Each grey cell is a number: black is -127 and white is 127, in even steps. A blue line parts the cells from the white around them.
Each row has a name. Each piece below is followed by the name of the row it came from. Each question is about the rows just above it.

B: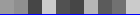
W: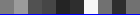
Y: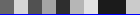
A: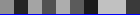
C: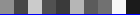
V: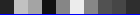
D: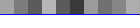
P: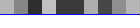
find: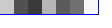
C
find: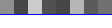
B

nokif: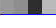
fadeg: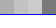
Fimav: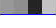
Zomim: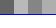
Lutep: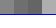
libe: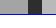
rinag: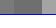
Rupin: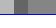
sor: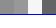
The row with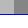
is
Zomim
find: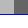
Rupin

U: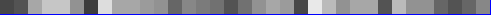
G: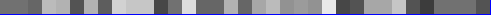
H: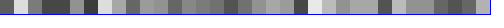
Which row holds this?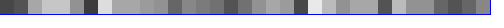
U
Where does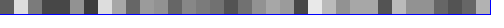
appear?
H
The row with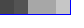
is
G

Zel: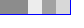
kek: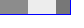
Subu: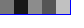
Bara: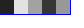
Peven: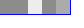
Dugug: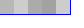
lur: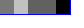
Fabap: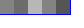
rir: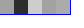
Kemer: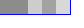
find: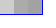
Dugug
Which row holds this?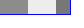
kek
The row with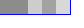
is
Kemer

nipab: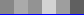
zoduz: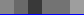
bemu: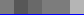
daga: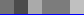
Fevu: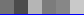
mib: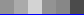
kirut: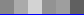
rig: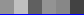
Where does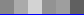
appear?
kirut
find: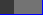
zoduz
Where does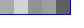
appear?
kirut
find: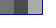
daga
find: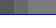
bemu
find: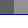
rig

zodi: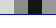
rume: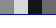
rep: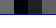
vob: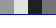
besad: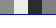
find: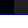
rep
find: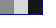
rume
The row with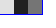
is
vob
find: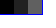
rep

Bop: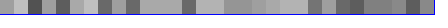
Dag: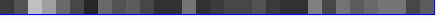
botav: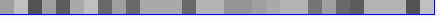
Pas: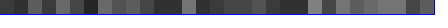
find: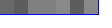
Bop
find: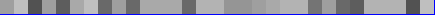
botav
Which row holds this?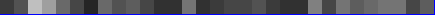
Dag

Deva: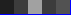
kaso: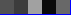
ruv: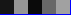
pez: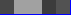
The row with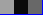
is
kaso
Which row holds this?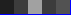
Deva
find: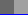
ruv
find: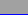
pez
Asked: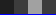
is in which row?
Deva
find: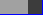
pez
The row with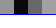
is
ruv

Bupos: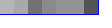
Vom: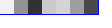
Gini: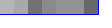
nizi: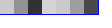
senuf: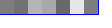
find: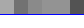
Bupos
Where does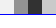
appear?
Vom
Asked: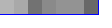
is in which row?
Gini
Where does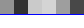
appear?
Vom
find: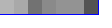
Bupos
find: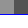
Bupos
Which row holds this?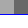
senuf

